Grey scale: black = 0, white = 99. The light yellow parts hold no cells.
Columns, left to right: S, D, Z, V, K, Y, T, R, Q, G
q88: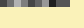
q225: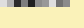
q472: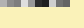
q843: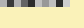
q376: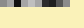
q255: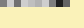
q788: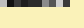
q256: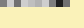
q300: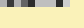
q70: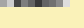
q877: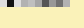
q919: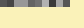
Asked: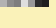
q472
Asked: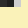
q472
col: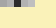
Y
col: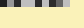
K
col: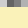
V

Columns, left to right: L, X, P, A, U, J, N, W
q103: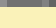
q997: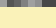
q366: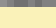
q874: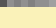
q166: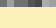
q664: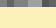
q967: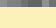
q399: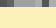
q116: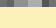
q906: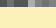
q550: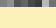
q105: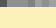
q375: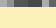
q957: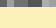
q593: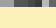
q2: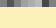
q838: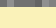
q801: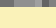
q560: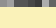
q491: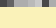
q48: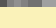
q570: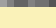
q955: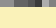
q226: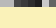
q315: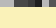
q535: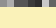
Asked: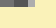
q957
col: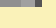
X
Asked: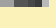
q593

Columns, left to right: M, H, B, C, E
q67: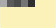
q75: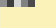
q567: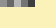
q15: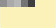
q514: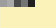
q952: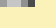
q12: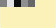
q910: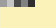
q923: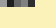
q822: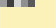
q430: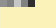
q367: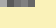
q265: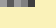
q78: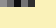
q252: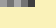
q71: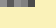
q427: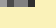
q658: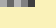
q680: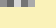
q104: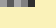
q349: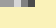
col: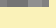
C
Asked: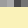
q514
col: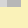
B
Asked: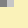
q430
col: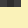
E
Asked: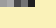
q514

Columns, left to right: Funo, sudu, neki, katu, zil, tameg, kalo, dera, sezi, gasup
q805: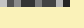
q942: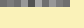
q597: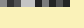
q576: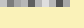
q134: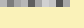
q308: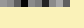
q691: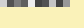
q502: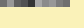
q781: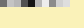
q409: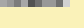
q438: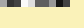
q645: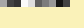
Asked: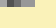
q409
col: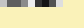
zil
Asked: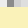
q781
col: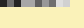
gasup
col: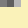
neki

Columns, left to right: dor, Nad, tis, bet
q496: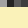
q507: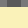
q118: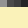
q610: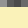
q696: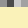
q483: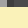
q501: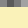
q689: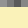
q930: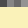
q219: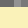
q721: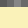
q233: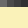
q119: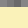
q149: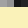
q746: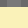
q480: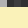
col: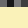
tis
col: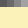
dor
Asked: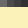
q233

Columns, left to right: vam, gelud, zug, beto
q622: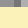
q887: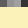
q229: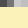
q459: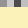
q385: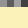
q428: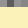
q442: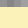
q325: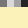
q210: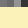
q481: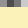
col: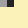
beto
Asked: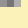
q622
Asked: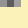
q385
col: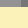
vam
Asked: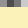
q481

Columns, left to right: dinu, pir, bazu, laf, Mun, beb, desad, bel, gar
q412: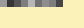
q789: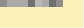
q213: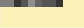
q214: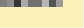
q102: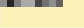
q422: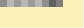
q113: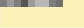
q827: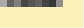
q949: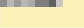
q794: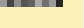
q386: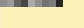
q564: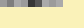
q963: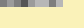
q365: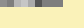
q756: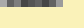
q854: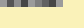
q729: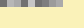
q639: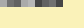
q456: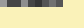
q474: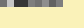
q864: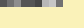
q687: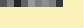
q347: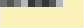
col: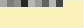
pir
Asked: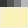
q412
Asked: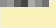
q386
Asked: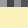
q794
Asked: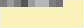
q113
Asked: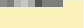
q365
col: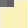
bel

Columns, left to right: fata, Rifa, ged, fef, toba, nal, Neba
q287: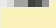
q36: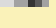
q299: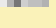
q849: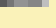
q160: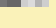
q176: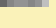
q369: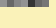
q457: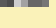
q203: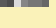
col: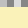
toba
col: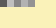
nal
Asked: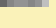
q176
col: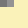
ged
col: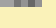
ged
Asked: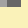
q457

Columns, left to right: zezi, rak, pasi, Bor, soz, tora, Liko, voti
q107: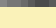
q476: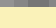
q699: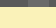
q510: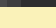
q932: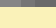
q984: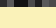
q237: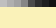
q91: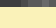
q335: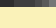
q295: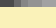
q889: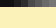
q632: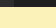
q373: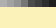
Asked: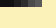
q889
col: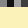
pasi
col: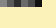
voti

